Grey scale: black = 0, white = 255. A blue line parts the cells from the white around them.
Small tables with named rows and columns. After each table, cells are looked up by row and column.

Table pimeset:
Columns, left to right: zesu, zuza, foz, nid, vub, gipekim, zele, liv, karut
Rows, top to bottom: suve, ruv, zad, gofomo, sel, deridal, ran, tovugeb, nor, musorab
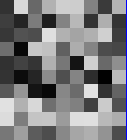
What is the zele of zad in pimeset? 176
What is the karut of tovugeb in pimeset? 81
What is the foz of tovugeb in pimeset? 216
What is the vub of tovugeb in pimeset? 140
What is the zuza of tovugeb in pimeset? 177
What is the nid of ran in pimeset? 8
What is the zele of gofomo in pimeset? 132
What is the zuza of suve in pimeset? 217
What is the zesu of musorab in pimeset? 119
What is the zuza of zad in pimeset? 82
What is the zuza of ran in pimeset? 150
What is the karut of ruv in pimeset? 52
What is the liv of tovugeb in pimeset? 203
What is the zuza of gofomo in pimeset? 8
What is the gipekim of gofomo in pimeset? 173
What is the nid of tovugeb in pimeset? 111
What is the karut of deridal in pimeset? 186
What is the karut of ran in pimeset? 100
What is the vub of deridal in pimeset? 79

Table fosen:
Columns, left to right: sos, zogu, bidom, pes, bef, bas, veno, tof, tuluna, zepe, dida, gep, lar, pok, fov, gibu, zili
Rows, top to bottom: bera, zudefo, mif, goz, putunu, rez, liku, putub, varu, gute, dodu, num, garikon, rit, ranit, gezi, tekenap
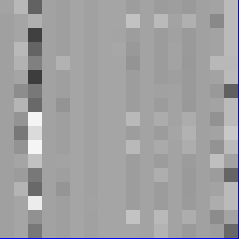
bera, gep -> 156
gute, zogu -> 120
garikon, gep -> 174
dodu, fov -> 161
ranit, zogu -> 165
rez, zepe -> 157
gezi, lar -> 163
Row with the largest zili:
gute

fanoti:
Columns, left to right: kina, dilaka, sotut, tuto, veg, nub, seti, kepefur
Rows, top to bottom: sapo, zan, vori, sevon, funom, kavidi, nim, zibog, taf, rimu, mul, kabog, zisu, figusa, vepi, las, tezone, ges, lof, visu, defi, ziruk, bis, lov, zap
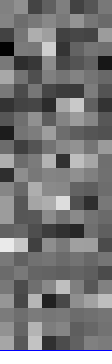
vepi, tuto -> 174
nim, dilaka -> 75
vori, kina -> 66
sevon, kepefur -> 112
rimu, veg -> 109
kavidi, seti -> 116
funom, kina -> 121
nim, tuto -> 70
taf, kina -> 86
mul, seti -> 117
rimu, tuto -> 158
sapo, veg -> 127
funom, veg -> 70
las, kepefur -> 106
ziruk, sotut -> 182
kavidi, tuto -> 128
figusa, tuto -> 138
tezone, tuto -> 60

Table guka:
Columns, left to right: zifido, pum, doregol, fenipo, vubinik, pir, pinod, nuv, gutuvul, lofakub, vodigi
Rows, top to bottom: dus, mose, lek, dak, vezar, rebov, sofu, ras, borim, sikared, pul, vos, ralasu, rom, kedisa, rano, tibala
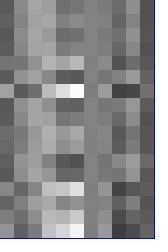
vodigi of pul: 86
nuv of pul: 132
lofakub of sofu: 71
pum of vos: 146
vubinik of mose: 128
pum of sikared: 121
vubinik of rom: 197
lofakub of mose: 131
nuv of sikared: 134
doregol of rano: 140
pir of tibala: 243
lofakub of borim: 139
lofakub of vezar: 109
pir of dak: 130
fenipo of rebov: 136
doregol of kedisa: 158
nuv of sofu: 155
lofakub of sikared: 117
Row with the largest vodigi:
sofu

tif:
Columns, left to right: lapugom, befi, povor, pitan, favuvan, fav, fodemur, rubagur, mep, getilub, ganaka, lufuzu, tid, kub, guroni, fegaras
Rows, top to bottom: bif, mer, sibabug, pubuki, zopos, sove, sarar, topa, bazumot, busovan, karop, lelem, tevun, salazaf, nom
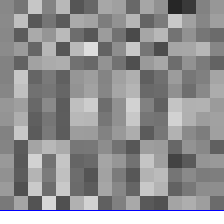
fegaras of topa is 155
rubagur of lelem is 165
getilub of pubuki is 200
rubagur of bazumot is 118
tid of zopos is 109
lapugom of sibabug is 136
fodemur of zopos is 104
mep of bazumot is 145
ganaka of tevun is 179
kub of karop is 147
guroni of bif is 130
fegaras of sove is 165
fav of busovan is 157
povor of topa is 104
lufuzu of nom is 81
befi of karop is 91

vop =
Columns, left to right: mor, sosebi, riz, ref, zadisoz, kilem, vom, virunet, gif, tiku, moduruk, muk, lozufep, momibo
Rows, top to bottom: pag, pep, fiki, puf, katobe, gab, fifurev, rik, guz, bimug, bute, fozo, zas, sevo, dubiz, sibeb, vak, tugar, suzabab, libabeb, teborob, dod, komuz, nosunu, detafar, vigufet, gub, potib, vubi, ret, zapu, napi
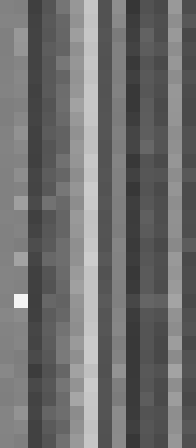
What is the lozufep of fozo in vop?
150
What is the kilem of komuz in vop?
145
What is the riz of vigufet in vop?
74
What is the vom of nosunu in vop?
198
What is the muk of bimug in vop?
85
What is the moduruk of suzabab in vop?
87
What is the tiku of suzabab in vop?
61
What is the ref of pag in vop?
85
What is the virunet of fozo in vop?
83
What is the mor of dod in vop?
130
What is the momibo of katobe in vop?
74
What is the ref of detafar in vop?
92
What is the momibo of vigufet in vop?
82
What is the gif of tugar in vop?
133
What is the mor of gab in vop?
130

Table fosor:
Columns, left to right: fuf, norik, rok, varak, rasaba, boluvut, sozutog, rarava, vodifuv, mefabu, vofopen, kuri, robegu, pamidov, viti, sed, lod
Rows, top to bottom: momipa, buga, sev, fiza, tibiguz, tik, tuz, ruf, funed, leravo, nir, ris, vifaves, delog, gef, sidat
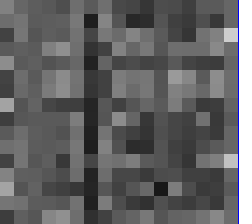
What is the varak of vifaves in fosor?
86
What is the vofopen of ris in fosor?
90
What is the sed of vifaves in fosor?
58
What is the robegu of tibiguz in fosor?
89
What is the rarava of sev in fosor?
120
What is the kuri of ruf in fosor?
90
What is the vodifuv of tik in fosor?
124
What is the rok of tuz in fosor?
95
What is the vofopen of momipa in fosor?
54
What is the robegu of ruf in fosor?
124
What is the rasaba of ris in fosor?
56
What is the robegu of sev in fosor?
68
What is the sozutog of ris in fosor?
70
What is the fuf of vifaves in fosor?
131
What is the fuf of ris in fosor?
66

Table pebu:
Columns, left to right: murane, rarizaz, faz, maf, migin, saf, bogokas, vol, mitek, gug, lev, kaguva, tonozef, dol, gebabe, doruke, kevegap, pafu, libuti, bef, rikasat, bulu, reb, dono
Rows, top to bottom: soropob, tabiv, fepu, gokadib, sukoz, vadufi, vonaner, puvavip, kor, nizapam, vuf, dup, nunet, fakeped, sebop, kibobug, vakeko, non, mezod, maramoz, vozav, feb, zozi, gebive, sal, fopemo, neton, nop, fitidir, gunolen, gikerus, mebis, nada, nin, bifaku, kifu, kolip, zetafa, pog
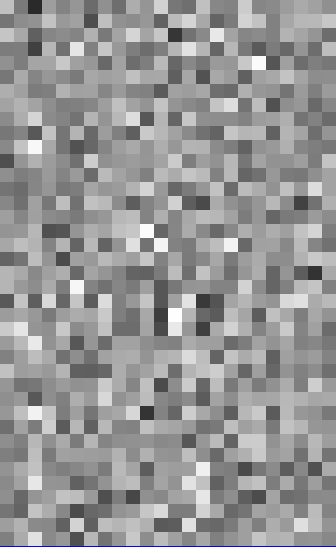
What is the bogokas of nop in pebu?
147
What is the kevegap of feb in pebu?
164
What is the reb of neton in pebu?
141
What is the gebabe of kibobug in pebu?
187
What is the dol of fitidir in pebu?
139
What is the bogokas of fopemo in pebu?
112
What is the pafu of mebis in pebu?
203
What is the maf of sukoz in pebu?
165
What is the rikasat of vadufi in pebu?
195
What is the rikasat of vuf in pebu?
176
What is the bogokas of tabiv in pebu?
77
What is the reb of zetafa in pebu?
189
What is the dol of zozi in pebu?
181
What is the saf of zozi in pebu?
172
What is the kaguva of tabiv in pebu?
98
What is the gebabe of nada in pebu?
142
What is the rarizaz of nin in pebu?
171
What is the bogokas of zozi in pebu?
166
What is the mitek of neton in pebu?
173
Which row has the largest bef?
zozi

